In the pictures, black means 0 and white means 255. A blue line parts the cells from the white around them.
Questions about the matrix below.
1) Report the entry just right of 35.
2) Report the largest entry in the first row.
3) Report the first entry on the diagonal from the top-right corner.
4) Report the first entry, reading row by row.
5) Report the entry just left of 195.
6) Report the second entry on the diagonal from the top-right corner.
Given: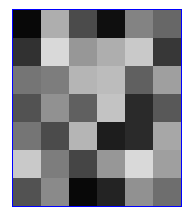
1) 145
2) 174
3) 103
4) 8
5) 96
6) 201

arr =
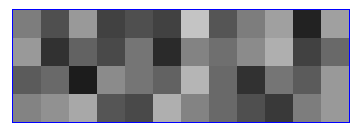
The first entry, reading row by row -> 125
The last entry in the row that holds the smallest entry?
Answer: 153
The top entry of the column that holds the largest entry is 196
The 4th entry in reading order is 65
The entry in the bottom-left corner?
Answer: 131
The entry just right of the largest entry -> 85
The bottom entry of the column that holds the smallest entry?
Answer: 168
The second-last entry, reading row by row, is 125
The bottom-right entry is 153
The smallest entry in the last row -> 57
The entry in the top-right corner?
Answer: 160
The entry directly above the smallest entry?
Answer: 98
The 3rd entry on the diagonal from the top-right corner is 117
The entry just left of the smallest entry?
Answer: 105

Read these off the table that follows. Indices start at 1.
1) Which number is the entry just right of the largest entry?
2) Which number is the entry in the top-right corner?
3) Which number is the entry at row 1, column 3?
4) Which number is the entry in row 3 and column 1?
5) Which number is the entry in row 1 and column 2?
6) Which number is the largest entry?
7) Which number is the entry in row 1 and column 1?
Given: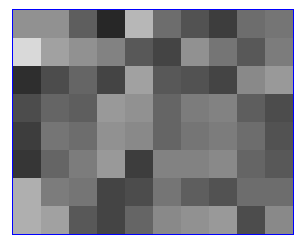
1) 161
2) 117
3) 94
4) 46
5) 145
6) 217
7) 145
